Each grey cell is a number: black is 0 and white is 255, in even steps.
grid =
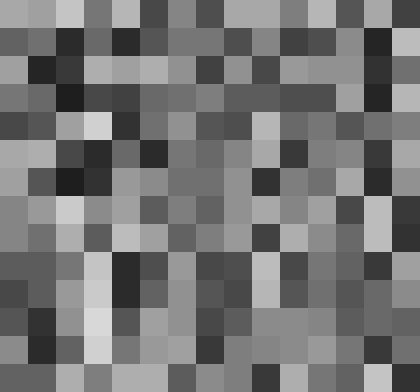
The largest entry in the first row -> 196
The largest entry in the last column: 188
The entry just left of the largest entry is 145
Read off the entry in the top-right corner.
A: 65
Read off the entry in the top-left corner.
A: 168
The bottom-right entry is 50
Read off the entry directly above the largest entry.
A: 202
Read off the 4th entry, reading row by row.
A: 118
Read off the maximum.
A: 216
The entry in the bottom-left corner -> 98
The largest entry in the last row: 196
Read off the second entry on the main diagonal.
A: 112
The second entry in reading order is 160
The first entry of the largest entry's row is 85
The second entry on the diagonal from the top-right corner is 37

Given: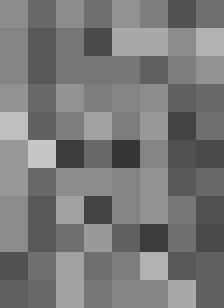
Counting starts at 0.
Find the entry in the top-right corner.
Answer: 111
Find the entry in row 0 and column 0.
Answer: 140
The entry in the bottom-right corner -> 96
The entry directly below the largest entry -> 104
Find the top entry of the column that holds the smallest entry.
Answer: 146
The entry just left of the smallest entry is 104
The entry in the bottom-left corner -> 96
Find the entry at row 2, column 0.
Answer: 132
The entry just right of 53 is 132
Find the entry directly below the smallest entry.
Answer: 132
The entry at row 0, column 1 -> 104
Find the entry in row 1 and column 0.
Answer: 132
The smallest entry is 53
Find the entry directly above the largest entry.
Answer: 96
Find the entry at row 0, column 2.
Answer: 140
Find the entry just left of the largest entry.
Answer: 153
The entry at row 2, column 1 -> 88

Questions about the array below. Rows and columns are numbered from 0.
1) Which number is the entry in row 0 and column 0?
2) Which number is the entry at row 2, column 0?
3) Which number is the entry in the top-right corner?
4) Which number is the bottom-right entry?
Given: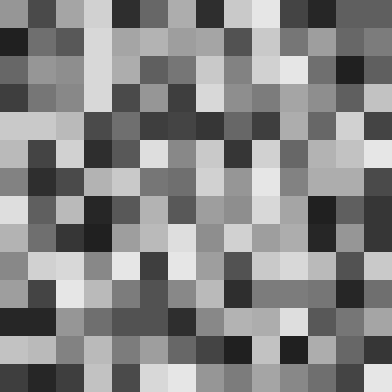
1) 150
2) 103
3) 95
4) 230

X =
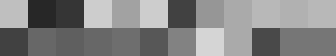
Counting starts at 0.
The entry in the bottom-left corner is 65
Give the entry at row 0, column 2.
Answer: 53
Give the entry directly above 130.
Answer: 65
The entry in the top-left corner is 191
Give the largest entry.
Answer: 213
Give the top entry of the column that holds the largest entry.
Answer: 150
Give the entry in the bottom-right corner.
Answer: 118

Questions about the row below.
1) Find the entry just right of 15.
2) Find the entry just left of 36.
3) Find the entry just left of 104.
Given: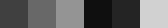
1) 36
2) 15
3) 64

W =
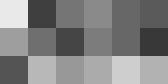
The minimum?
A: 56
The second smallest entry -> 63
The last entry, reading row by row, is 178
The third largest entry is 184
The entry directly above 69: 117

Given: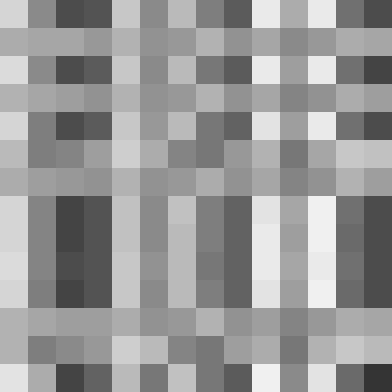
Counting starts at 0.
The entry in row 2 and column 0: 219
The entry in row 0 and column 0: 213
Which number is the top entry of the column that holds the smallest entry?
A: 76
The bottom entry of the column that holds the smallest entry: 52
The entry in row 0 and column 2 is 76
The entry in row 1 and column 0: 172
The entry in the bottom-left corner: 227
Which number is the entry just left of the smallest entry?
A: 106
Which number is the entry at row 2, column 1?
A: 138
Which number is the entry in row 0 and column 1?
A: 138
